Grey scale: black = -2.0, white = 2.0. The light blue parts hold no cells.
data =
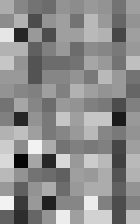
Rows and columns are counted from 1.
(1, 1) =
0.7
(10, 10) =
0.3
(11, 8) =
0.0
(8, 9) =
-0.8
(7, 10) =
-0.4
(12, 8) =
0.9
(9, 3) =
0.3
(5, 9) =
-0.2
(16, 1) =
-0.5
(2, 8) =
0.4
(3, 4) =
-0.8
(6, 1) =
0.4
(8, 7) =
0.0
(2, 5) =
0.5
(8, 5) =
0.4
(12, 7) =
1.2
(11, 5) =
-0.2
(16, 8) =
1.3
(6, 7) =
-0.1
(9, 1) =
0.0
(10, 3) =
0.5
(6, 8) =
0.9
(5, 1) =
1.1
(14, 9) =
-0.5
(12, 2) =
-1.9
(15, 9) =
-0.8
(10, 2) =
1.0
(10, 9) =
-0.1
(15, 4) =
-1.5
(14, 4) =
0.7
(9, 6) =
0.5
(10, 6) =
0.4
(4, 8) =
0.1
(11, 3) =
1.8

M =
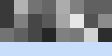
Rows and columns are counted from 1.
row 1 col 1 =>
-1.1
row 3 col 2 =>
-0.5
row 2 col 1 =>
-1.1
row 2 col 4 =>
-0.6
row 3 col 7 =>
1.3
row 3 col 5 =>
0.0
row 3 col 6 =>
-0.1
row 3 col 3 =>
-0.9

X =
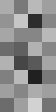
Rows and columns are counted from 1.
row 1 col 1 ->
0.7
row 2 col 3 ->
-1.3
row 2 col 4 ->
0.1
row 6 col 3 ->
-1.5
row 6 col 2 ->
0.9
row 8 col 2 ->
0.5
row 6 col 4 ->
-0.1
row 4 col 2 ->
-0.5
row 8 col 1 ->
-0.3

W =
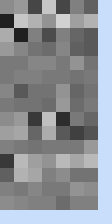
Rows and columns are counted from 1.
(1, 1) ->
0.2
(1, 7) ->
-0.5
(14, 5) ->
-0.1
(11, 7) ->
0.4
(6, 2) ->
0.0
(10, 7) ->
-0.7
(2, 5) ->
1.3
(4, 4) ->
-0.3
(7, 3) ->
-0.2
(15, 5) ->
-0.3
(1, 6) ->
0.0
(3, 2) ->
-1.5
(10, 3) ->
-0.4
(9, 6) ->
-0.1
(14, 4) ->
-0.1
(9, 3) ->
-1.1
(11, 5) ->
-0.1
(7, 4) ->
-0.2
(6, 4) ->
-0.1
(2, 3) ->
0.8
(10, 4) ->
0.7
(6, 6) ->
-0.2
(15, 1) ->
0.2
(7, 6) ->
-0.4
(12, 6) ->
0.6
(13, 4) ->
0.0
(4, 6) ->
-0.5
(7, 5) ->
0.3
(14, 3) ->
0.1
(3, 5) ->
0.0
